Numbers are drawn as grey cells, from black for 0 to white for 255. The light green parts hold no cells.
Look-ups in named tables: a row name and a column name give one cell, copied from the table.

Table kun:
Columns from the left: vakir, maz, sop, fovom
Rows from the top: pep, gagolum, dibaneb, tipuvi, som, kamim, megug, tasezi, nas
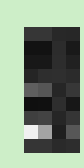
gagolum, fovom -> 25
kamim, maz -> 16
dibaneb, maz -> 24
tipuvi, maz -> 46
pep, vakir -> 54
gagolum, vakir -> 18
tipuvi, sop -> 47
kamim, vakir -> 15
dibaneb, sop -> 45
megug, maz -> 67
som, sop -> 38
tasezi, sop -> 31
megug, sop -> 38
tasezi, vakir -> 241
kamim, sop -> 46
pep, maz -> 54
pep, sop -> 40
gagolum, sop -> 44
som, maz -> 86

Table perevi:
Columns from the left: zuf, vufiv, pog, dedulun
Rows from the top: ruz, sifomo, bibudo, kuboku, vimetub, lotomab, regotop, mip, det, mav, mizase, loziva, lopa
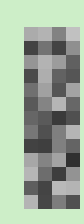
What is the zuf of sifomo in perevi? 67
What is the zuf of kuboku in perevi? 75
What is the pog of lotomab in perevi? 181
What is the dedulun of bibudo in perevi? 96
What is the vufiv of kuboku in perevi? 174
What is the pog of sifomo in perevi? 67
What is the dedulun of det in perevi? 100
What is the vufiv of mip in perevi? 80
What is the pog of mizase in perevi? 61
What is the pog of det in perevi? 128

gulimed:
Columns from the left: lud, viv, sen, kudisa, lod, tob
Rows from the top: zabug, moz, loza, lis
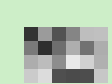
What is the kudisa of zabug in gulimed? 133
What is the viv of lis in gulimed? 220
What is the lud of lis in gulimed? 203
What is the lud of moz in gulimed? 122
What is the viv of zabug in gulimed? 155
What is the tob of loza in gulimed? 176
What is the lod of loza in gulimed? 209
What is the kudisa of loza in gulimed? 233
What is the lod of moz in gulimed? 114

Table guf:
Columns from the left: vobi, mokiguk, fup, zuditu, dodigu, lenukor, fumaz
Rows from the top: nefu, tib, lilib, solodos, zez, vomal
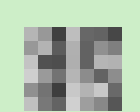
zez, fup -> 62
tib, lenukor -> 144
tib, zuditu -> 176
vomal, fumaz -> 86
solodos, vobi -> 207
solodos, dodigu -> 140
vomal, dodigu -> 158
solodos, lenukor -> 99
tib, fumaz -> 127
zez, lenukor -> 200
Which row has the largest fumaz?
lilib

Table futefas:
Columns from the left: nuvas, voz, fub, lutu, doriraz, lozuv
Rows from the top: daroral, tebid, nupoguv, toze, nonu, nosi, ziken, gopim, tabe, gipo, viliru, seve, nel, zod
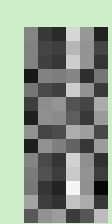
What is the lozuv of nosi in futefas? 171
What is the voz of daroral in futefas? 57
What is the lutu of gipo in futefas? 210
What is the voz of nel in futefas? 61
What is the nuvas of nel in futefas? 163
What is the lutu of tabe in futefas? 99
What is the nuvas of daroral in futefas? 133
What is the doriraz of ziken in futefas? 56
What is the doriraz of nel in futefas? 171
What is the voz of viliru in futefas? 81
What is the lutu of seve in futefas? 244
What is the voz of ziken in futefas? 143
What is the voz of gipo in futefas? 74
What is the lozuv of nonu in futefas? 58

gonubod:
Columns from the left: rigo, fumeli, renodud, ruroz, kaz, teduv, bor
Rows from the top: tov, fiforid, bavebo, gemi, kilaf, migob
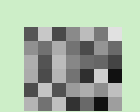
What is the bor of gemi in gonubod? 17
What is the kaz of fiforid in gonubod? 74
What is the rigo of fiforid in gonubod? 144
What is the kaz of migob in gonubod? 105
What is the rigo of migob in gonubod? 180
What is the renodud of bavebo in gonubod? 188
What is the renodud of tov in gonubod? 74
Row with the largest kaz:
tov

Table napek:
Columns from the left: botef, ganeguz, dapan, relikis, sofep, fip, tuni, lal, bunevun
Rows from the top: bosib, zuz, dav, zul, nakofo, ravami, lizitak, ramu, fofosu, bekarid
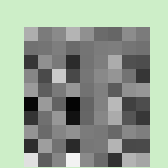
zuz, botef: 113
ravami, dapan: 98
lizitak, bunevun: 55
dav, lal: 80
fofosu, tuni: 180
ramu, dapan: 133
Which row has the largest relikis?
bekarid

